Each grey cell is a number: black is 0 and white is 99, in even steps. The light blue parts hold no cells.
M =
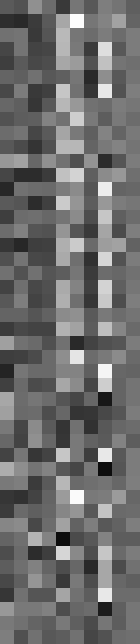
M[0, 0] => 35
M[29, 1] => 41
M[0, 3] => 42
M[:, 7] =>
[49, 51, 48, 86, 75, 55, 90, 42, 36, 51, 47, 17, 54, 92, 59, 77, 64, 61, 83, 42, 82, 78, 47, 74, 31, 47, 95, 80, 9, 28, 34, 35, 90, 5, 45, 48, 76, 34, 51, 77, 65, 65, 90, 11, 46, 32]
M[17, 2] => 24
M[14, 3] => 25
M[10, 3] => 31
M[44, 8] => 36
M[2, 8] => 42
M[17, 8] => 63
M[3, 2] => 26
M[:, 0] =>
[35, 18, 44, 27, 24, 39, 28, 40, 32, 42, 34, 59, 27, 15, 35, 24, 42, 21, 31, 44, 26, 34, 39, 23, 62, 24, 14, 25, 65, 62, 47, 40, 26, 67, 47, 21, 23, 52, 39, 30, 36, 28, 21, 59, 47, 49]
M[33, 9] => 48
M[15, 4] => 45
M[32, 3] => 26
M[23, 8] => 52
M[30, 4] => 20
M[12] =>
[27, 17, 17, 23, 75, 82, 37, 54, 59, 43]
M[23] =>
[23, 28, 26, 26, 69, 63, 36, 74, 52, 41]
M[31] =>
[40, 26, 56, 40, 21, 47, 38, 35, 51, 36]
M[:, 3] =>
[42, 35, 33, 27, 30, 34, 25, 34, 51, 35, 31, 56, 23, 41, 25, 40, 32, 25, 27, 33, 31, 30, 38, 26, 31, 41, 41, 31, 42, 30, 35, 40, 26, 51, 35, 39, 40, 42, 51, 24, 39, 44, 33, 50, 36, 34]
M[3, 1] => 45
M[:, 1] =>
[32, 16, 45, 45, 35, 37, 48, 37, 36, 45, 29, 63, 17, 44, 33, 42, 50, 15, 45, 32, 43, 49, 39, 28, 44, 25, 46, 41, 42, 41, 27, 26, 46, 55, 49, 19, 41, 54, 43, 41, 43, 37, 44, 47, 44, 31]
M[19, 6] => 23
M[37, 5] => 38
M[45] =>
[49, 31, 44, 34, 36, 44, 27, 32, 42, 43]
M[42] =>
[21, 44, 33, 33, 64, 44, 36, 90, 42, 42]
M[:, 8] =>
[45, 63, 42, 34, 45, 34, 32, 48, 47, 39, 51, 33, 59, 39, 48, 37, 29, 63, 32, 40, 37, 30, 42, 52, 33, 54, 40, 39, 39, 33, 40, 51, 34, 33, 40, 60, 41, 38, 36, 41, 29, 40, 42, 37, 36, 42]
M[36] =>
[23, 41, 37, 40, 52, 58, 34, 76, 41, 42]
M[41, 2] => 58
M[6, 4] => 77

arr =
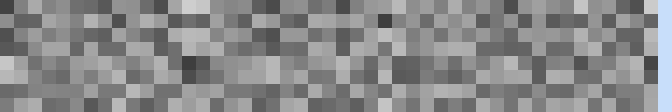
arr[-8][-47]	26
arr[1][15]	62
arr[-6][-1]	72
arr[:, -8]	[55, 35, 59, 41, 50, 68, 42, 64]
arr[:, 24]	[29, 58, 35, 37, 71, 67, 42, 45]
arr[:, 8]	[57, 31, 63, 42, 57, 70, 47, 72]
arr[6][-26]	41
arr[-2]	[41, 43, 51, 52, 51, 50, 62, 47, 47, 71, 61, 44, 44, 63, 59, 63, 47, 47, 44, 39, 51, 41, 66, 52, 42, 65, 52, 44, 67, 54, 63, 69, 67, 63, 41, 49, 45, 42, 54, 42, 41, 55, 64, 41, 49, 49, 64]
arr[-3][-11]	64
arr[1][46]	39
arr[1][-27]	41
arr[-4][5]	60
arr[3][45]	37
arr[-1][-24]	41
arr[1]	[55, 38, 39, 64, 59, 51, 69, 58, 31, 57, 68, 60, 34, 43, 38, 62, 47, 37, 66, 59, 41, 36, 66, 64, 58, 64, 53, 24, 50, 58, 42, 62, 55, 63, 36, 46, 57, 35, 57, 35, 41, 38, 58, 36, 63, 53, 39]
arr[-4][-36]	69
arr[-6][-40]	37
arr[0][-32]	55
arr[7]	[48, 62, 67, 42, 44, 53, 34, 44, 72, 47, 37, 45, 68, 61, 67, 42, 57, 64, 37, 44, 64, 67, 38, 41, 45, 37, 50, 76, 55, 45, 62, 40, 49, 41, 67, 57, 45, 65, 49, 64, 61, 67, 45, 65, 42, 48, 65]
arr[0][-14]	51
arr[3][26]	64
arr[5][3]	45
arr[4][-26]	49
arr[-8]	[26, 50, 66, 51, 55, 43, 41, 34, 57, 56, 42, 30, 64, 80, 77, 55, 52, 54, 36, 29, 54, 56, 43, 48, 29, 50, 59, 61, 72, 55, 61, 50, 67, 51, 57, 47, 30, 57, 62, 55, 51, 76, 56, 59, 39, 31, 79]
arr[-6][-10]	60
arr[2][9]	52
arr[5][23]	47
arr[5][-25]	46

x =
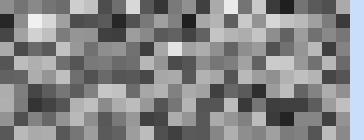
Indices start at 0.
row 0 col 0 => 55
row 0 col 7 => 30
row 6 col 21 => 39
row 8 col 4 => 57
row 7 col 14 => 33
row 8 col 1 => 31
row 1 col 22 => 62
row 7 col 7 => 54
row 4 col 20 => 78
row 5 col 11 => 65
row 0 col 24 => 66
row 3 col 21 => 58
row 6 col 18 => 18
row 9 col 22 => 33
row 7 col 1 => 48
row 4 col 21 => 59
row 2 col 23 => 53
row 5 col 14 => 69
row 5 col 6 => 32
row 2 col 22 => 44
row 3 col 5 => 59
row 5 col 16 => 33
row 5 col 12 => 66
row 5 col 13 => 34
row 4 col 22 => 44
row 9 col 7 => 35
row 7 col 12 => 46
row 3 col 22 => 72
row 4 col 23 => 71
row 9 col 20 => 48
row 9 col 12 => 25
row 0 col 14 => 25
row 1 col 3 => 83
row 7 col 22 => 36
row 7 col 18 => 46
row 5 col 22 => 70
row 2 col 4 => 48
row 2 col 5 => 58

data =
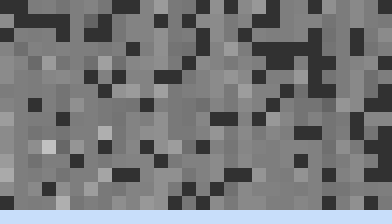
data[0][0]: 19
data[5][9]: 51
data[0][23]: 56
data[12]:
[66, 49, 48, 50, 45, 49, 49, 64, 19, 19, 51, 56, 56, 46, 50, 54, 19, 19, 58, 49, 48, 57, 50, 19, 50, 53, 19, 19]
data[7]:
[51, 49, 19, 49, 45, 56, 49, 47, 46, 45, 19, 49, 47, 46, 43, 51, 47, 53, 50, 19, 49, 45, 45, 39, 58, 53, 19, 19]
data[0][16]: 19
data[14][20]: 49
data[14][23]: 19
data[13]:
[54, 49, 53, 19, 55, 49, 61, 47, 46, 51, 50, 56, 47, 19, 49, 19, 44, 53, 50, 50, 49, 48, 50, 45, 46, 49, 48, 49]
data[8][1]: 49
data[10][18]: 50
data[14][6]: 49
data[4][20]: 19
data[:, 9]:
[19, 51, 51, 19, 52, 51, 60, 45, 51, 51, 52, 51, 19, 51, 51]
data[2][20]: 49
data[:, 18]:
[59, 19, 50, 19, 49, 19, 50, 50, 19, 47, 50, 49, 58, 50, 53]
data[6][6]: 49
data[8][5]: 48
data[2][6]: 19
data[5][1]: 49
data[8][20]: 52
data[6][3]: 49
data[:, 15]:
[56, 54, 54, 51, 51, 54, 54, 51, 19, 58, 50, 54, 54, 19, 54]
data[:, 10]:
[51, 51, 51, 49, 53, 51, 51, 19, 49, 55, 19, 51, 51, 50, 59]
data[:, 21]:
[50, 51, 51, 19, 49, 59, 43, 45, 45, 19, 51, 19, 57, 48, 52]
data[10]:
[54, 49, 55, 75, 40, 58, 49, 19, 46, 52, 19, 56, 61, 43, 19, 50, 46, 52, 50, 49, 51, 51, 50, 43, 55, 47, 19, 19]
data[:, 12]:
[47, 47, 47, 45, 47, 19, 47, 47, 47, 47, 61, 47, 56, 47, 19]
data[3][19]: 19
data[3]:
[51, 43, 50, 49, 50, 49, 49, 47, 49, 19, 49, 56, 45, 44, 19, 51, 60, 48, 19, 19, 19, 19, 19, 45, 48, 19, 45, 49]
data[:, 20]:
[49, 49, 49, 19, 19, 49, 19, 49, 52, 49, 51, 51, 48, 49, 49]
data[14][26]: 19
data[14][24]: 48

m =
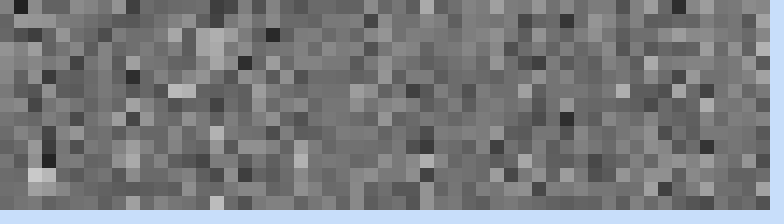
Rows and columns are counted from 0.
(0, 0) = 50
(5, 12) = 43
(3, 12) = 49
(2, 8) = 48
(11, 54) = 30
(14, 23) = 51
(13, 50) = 62
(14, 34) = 36
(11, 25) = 40
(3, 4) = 45
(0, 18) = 32
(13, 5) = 43
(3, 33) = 52
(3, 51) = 41
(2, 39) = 44
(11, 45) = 50
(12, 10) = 41
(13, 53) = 39
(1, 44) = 41
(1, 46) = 36
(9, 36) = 36
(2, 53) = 41
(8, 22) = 44
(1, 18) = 44
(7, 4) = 51
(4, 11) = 45
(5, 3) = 23
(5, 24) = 41
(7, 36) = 44
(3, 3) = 38
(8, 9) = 27
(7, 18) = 56
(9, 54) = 34
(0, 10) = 42
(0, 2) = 54
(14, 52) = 39
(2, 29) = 49
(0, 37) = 47
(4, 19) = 61

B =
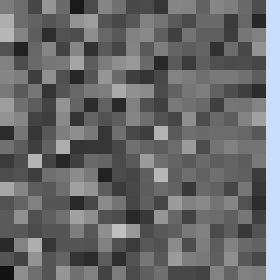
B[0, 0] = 48
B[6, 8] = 66
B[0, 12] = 52
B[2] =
[71, 51, 36, 18, 32, 30, 55, 40, 34, 50, 53, 37, 25, 45, 37, 37, 24, 46, 50]
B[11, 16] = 39
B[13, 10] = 36
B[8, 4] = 53
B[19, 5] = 44
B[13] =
[65, 52, 36, 34, 43, 62, 57, 36, 23, 28, 36, 42, 38, 22, 41, 38, 27, 46, 21]
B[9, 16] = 42
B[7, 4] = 57
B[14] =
[32, 39, 50, 33, 33, 16, 28, 54, 45, 27, 37, 27, 60, 50, 53, 45, 52, 32, 17]
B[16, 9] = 59
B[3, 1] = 13
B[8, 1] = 52
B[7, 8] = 16
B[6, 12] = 38
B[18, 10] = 46
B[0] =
[48, 42, 27, 58, 41, 10, 29, 52, 44, 28, 29, 21, 52, 51, 38, 52, 49, 41, 30]
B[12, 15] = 43
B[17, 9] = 23
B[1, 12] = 35
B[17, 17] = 41
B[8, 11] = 32
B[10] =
[44, 36, 24, 38, 67, 20, 21, 21, 28, 44, 39, 36, 42, 60, 30, 45, 50, 45, 45]
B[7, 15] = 25
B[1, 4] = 37
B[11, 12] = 39
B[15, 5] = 62
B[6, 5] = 40
